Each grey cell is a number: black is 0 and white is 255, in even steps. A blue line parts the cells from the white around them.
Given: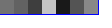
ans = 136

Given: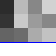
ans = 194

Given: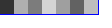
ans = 190

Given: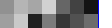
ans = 108

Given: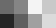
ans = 219

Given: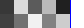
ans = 205

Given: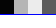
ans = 92

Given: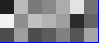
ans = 165

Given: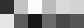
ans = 86

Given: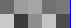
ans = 77
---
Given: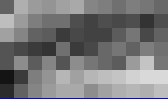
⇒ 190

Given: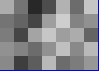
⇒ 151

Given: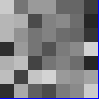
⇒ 203

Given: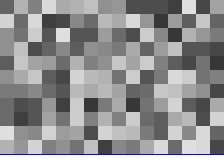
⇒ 71

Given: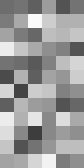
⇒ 143

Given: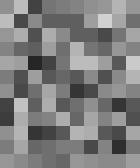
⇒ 158

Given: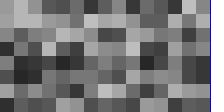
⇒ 87

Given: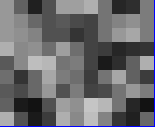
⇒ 104

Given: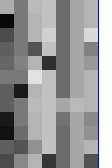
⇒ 83
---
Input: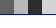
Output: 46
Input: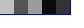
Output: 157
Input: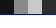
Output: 201
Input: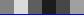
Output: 94
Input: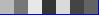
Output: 232
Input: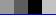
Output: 2
